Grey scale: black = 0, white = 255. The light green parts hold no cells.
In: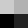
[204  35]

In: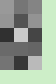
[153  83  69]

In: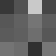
[ 56  97 110 119]

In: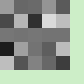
[156 182 118  94  61]

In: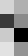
[212 139]

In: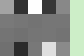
[163 118 117 223]
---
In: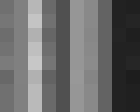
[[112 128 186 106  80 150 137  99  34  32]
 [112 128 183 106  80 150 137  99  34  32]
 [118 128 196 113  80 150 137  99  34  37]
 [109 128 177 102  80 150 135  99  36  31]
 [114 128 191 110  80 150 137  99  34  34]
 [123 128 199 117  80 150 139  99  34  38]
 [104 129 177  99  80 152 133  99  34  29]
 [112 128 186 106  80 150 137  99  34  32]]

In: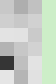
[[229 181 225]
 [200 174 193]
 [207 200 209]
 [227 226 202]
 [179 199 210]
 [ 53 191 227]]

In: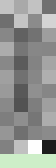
[[129 192 254  28]
 [195 169 194 112]
 [111 196 139 212]
 [135  97 114 158]
 [172 118 135 134]
 [136  91 131 165]
 [160 113 135 175]
 [154  88 144 134]
 [137  82 126 159]
 [126 143 118 173]
 [150 112 133 139]]

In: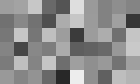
[[153 133 147 104  40 237 143  96 190 180]
 [158 163 199 105  84 222 154 130 142 132]
 [113 136 114  79 172 198 155 130 160  54]
 [119 198 118 191 157  59 156 173 112 197]
 [132  70 136 125 171  94  98 105 152 201]
 [123 191 132 197 110 159 143 153 115 160]]

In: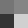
[[ 52 208]
 [117 133]]

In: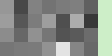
[[118 122 123 146 227 133 104]
 [151  72 130 115 123 127  96]
 [157  87 124 158  79 172  56]
 [140 103 145 118  83  90 108]]
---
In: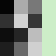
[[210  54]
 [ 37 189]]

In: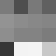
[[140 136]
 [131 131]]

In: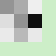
[[147  15]
 [185 233]]

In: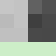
[[195  63]
 [192  73]]

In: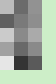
[[122 142]
 [138 170]]

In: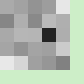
[[175 137]
 [182 181]]
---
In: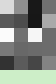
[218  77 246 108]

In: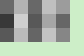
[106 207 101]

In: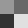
[152 224]

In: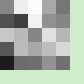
[135  63 133 189 113]

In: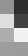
[148  66]

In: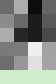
[108 105  28 162]

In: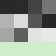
[ 41 219 226]

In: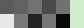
[ 91 122]
